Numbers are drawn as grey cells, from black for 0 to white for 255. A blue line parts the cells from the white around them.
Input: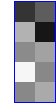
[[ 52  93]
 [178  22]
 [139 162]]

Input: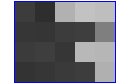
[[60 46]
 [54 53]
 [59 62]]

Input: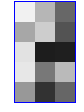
[[241 182]
 [167 205]
 [226  29]]

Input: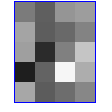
[[123  95]
 [164  93]
 [159  43]]

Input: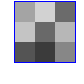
[[164 210]
 [196 105]
 [ 84  59]]

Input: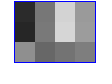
[[ 43 119]
 [ 38 121]
 [143 103]]
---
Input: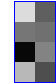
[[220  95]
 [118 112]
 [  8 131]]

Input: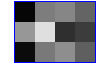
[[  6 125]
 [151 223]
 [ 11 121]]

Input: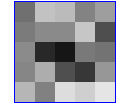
[[112 194]
 [123 138]
 [139  40]]

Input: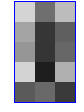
[[212 111]
 [164  54]
 [150  53]]

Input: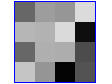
[[103 157]
 [182 178]
 [103 175]]

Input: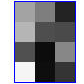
[[163 126]
 [181  78]
 [ 80  12]]

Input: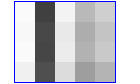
[[250  64]
 [248  72]
 [250  70]]
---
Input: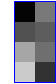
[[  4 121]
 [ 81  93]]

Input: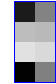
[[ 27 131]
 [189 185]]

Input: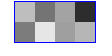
[[190 116]
 [124 230]]

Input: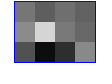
[[118  94]
 [139 213]]

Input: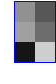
[[145  87]
 [160 109]]

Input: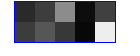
[[42 61]
 [60 86]]

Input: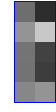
[[110  45]
 [148 200]]

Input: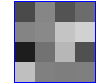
[[ 74 134]
 [132 137]]

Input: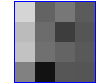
[[213  99]
 [187 108]]
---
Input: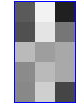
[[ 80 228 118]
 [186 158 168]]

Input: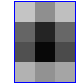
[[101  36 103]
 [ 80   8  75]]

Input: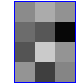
[[108  87   7]
 [ 84 202 148]]

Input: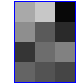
[[142  90  42]
 [ 53 109 129]]

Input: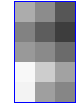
[[130  93  61]
 [153 138 107]]

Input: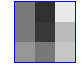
[[122  56 186]
 [150 119 198]]

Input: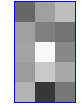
[[161 128 114]
 [163 248 136]]

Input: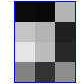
[[196 179  32]
 [228 187  39]]
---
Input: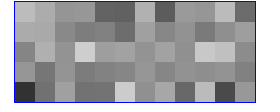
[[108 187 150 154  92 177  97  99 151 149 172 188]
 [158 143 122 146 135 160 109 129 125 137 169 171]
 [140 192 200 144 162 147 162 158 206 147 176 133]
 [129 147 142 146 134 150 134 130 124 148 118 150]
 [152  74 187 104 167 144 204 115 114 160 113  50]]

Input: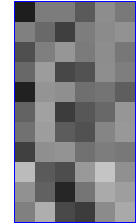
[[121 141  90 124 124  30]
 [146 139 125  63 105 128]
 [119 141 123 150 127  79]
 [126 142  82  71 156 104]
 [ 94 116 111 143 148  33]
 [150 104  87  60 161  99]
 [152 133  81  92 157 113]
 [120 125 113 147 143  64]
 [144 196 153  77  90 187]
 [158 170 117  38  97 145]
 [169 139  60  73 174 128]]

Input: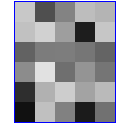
[[180 189 131  79 200]
 [198  29 158 209 193]
 [100 118 125 124  98]
 [117 148 111 225 140]
 [186 163 205 177  46]
 [113  27 129 192  17]]

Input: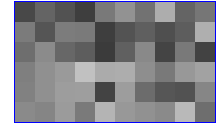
[[118 100 173 114 146 121  62  82 100  72]
 [175  93  79  95  83  62 122 124  85 123]
 [ 66 121  68 137  96  59  93 103 139 110]
 [162 152 121 142 173 171 193 154 144 127]
 [134  82  86 108 157  67 158 157 144 129]
 [110 185 138 145 152 180 122 155 133 138]]

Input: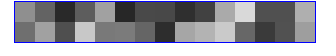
[[175  80  80 217 170  65  47  72  73  39 161  93  41  99 143]
 [158  81  58 103 202 179 166  45 101 123 121 200  79 161 111]]

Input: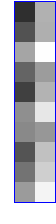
[[177  47]
 [175  82]
 [254 165]
 [156 100]
 [179  64]
 [231 143]
 [151 137]
 [193  84]
 [207 115]
 [244 155]]
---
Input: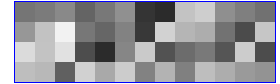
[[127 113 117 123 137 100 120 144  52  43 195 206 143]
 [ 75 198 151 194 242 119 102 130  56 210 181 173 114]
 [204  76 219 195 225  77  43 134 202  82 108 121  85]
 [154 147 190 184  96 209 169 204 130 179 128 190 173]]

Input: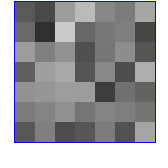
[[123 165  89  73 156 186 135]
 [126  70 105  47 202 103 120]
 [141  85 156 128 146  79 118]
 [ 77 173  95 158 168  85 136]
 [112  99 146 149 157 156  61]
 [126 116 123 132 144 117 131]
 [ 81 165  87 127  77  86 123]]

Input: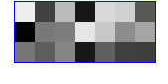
[[208  88 237  65 186  23 217]
 [140 164   4 120 125 230 200]
 [ 63  62 118  93 134  23  95]]

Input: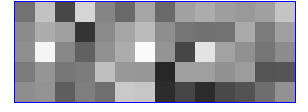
[[160 196 114 194  71 213 133 105 165 105 161 172 158 153]
 [123 160 139 172 159  52 138 165 187 142 117 113 114 170]
 [117 140 143 245 135  97 144 172 250 148  69 227 162 144]
 [ 84  85 123 149 119 124 191 152 151  39 159 159 145 156]
 [110 146 142 147  94 126 111 201 198  44  69  44  73  83]]

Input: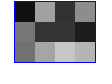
[[ 50 141  16 161]
 [ 53  28 118  52]
 [198 181 113 165]]

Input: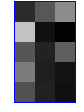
[[ 87 140  43]
 [ 17   3 194]
 [ 34  94  86]
 [ 30  19 124]
 [ 33  16  81]]

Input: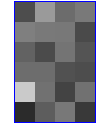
[[108 121  77 154]
 [120  74 127 121]
 [116  84  98  75]
 [ 81  77 109 109]
 [ 67 113 202 113]
 [120  57  43  93]]

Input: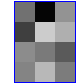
[[  5 147 113]
 [204 175  63]
 [122  90 140]
 [184 124 132]]
